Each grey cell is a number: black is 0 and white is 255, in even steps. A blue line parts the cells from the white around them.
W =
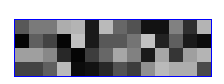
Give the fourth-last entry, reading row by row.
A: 186
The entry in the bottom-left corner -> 67
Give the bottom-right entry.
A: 74
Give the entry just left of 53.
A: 167
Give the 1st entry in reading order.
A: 88
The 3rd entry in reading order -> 122
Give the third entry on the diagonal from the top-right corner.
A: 53
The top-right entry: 180
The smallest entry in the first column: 5
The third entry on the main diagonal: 136
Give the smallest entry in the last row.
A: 12
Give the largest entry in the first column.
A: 159

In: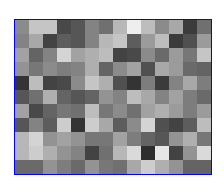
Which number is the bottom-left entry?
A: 106
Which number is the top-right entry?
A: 112
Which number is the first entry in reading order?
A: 139
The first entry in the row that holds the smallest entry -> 183
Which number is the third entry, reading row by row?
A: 197
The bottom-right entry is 100
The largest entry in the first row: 238
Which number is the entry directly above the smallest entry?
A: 100
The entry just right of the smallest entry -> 230
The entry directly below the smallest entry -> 205
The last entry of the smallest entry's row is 218
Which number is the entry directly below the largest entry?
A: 93
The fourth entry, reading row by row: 73
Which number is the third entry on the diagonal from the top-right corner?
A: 155
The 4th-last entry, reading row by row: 175
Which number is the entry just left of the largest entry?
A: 183
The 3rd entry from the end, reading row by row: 147
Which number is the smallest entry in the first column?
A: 52
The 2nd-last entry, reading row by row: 100
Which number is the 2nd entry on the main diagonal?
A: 168
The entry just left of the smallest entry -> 218
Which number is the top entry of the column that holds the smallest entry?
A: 189

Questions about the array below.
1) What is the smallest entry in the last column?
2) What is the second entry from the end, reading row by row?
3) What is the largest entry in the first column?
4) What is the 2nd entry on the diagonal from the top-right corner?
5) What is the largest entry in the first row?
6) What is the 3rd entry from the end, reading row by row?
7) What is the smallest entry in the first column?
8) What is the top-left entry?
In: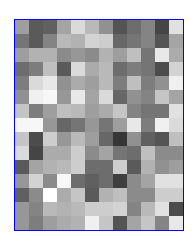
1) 76
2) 132
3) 247
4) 84
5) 225
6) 197
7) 90
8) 158
